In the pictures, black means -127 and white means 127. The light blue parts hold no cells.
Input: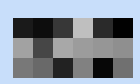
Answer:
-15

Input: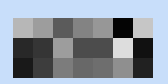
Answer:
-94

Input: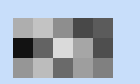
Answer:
0

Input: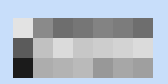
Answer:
31

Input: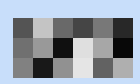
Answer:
47

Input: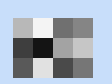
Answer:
-9

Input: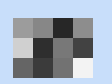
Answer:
115
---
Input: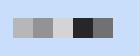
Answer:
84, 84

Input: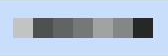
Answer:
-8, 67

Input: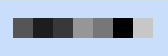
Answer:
22, 71

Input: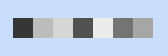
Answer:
-46, 108

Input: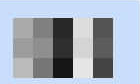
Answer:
-80, 100

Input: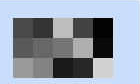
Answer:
-10, 82

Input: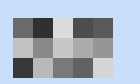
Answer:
71, 92

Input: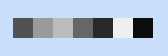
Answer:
-25, 111

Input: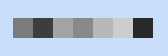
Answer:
9, 77

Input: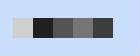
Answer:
-43, 79
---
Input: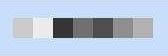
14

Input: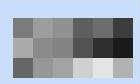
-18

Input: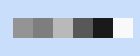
-101

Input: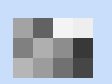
116

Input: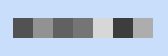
-66

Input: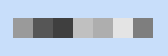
100

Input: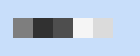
117
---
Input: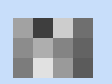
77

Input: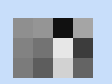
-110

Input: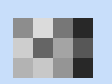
-8

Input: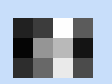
126

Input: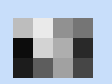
17

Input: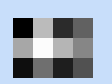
-84
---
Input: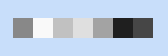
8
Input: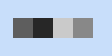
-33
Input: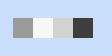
27
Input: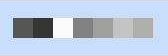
-41
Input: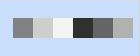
2
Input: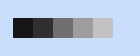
-106
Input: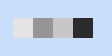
99
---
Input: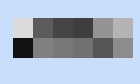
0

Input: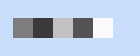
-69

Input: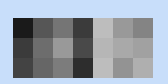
-25

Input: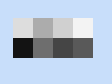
-17

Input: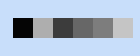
46

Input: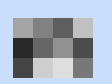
78
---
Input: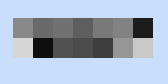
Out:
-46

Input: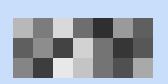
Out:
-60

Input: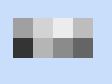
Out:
11

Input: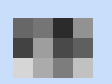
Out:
-54

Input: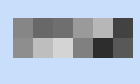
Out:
84

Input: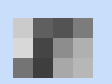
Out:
13

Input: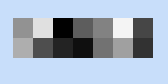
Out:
-92

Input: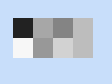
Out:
82
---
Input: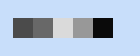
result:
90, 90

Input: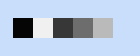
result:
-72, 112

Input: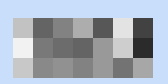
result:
-27, 114

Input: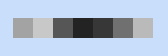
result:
-92, 72

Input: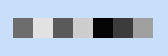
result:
77, 98

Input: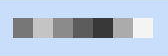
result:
-35, 116

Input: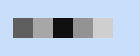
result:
-111, 79
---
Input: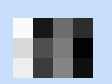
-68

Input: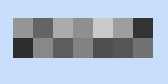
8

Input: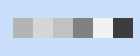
86

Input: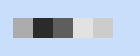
-84

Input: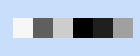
-32

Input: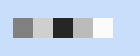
79

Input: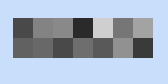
-23

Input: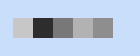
-82

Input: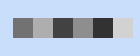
46

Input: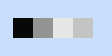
19
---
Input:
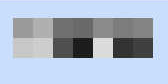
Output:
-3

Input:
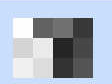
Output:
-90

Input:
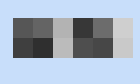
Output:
-19

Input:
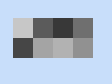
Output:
-71

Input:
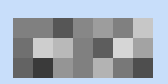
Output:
86

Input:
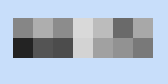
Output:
-21

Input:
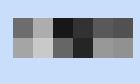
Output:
-38
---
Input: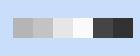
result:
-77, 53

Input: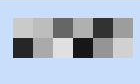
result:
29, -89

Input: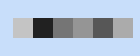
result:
43, 68

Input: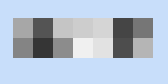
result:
-9, 4

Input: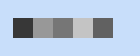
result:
-30, -72

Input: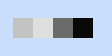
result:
-118, 67

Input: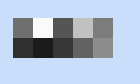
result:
-3, -80

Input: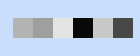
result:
-55, 51

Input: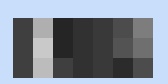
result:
-2, -64

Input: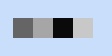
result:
72, -26
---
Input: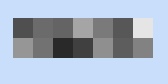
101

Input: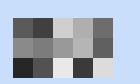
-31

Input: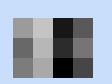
-10

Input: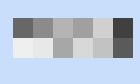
-63

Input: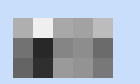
-20

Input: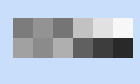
119

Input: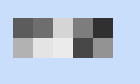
-79
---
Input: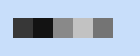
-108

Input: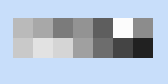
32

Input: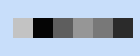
-33

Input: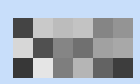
-1

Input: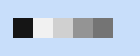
113

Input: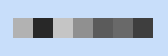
16

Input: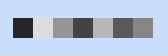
-60

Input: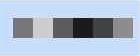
-34
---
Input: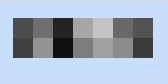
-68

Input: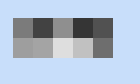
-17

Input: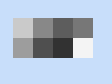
116

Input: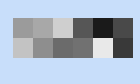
-70

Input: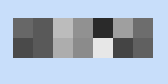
-31

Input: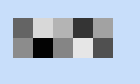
-47
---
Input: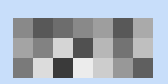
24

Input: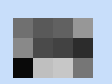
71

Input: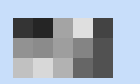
-25

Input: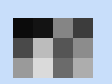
-20

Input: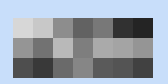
-43

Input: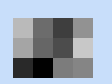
-3
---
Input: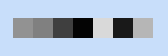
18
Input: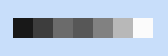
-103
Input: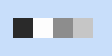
-85
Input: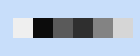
111
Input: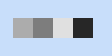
44
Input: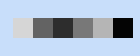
86
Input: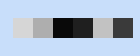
86
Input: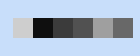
78
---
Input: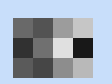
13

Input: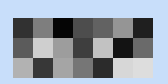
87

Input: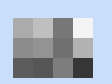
-2

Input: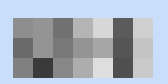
-48

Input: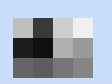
-10

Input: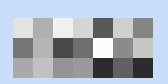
-31
